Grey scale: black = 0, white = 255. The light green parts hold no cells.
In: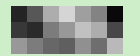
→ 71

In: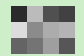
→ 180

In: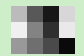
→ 233

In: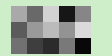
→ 218

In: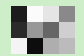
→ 207

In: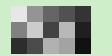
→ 31

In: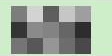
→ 45

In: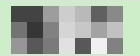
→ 193

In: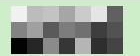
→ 82

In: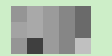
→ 106
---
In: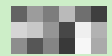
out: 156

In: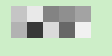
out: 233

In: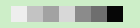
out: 195

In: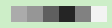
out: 150

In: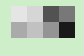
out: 214

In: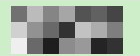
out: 187
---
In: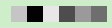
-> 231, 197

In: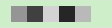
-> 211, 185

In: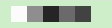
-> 251, 142

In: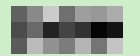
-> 203, 195

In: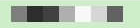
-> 248, 214

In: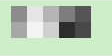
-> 244, 230

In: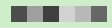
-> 210, 184
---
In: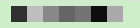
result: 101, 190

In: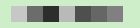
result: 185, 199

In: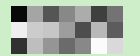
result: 157, 251

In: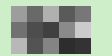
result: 64, 203

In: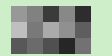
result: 170, 191

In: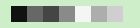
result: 138, 245

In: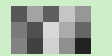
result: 216, 216

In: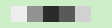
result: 43, 237

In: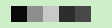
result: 201, 201

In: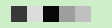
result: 8, 220
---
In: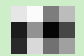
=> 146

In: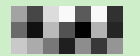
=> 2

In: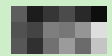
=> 119

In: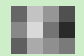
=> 217

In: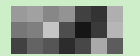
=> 22

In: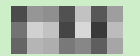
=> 216

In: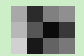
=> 86
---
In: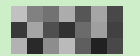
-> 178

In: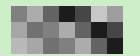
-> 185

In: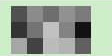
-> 166

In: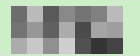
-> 172

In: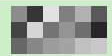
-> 103

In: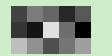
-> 190
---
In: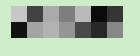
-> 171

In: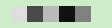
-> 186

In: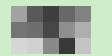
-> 63

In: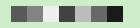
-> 239

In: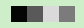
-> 218

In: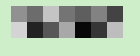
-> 196

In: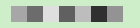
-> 223

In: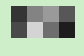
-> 154
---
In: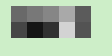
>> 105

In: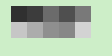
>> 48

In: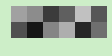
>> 161

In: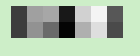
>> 61

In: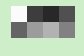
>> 251

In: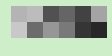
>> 180

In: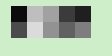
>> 12

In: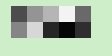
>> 76

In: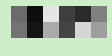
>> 107

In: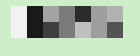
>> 242
